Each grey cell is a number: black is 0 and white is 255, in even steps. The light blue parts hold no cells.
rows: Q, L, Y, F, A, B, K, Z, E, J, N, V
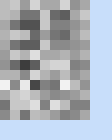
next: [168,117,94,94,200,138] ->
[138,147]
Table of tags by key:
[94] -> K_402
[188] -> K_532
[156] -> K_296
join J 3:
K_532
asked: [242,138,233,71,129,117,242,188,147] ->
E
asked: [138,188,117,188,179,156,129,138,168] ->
V

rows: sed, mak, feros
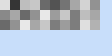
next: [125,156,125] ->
[223,178]
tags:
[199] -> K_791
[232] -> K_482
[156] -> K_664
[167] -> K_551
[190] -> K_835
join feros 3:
K_551
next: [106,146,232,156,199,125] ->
[190,167]
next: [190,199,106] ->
[83,116]
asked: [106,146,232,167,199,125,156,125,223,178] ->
feros
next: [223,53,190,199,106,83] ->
[116,167]
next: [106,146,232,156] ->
[199,125]

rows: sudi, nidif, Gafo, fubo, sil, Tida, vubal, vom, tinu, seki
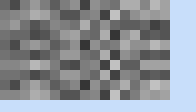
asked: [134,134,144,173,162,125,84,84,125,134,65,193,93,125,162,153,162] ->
seki
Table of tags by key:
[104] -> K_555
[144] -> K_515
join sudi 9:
K_515
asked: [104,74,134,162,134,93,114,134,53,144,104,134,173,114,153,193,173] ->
tinu
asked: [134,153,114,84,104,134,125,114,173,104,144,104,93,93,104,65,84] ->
Gafo

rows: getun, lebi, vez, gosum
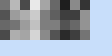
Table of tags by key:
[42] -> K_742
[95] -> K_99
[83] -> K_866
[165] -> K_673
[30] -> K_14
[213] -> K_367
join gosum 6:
K_742
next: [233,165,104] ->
[30,138]
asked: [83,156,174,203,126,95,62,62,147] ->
lebi
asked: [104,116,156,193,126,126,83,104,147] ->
vez
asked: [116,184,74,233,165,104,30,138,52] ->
getun

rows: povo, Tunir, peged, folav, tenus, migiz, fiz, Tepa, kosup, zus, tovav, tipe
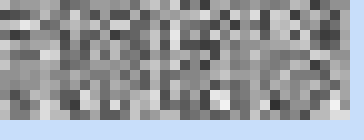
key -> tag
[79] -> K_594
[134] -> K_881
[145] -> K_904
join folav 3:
K_904
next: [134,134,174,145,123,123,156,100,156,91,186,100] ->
[112,134]
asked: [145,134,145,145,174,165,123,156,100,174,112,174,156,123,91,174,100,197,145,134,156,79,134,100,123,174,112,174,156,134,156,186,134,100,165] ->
kosup
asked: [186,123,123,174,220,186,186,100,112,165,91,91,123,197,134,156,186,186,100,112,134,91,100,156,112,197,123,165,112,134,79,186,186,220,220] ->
tipe
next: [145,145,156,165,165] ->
[186,197]
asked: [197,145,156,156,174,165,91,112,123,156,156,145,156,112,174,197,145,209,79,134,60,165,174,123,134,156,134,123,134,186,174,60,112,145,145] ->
povo

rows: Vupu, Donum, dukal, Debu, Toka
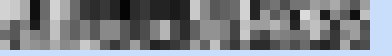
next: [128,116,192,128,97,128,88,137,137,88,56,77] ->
[128,181]
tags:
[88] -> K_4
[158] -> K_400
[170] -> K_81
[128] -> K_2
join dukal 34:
K_400
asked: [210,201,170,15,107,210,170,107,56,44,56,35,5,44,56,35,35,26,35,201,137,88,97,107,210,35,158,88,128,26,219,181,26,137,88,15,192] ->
Donum
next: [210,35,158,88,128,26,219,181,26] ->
[137,88]
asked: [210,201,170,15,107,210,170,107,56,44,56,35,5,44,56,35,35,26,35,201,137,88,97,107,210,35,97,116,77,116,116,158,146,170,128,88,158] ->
Vupu

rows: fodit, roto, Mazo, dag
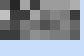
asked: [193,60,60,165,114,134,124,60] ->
roto
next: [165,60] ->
[156,156]
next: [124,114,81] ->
[103,134]
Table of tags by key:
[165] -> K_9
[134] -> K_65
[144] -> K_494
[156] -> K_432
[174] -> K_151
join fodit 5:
K_432
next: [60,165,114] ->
[134,124]
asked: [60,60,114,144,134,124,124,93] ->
dag
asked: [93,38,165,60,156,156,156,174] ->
fodit

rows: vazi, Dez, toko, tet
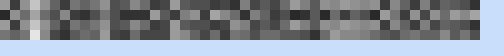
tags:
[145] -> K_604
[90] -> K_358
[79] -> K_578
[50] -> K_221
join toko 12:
K_358
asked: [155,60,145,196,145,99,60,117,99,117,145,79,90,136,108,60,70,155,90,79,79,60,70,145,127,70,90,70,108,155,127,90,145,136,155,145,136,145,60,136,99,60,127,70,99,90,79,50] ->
toko

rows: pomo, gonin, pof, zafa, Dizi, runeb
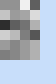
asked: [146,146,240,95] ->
pomo
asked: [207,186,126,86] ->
zafa
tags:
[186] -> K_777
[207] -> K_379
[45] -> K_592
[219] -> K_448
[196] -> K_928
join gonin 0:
K_928
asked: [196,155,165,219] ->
gonin
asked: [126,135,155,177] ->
runeb

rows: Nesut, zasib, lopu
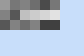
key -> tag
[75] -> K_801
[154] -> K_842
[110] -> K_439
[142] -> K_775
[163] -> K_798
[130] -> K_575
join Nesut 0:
K_842
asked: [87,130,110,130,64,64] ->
lopu
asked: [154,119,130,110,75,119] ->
Nesut

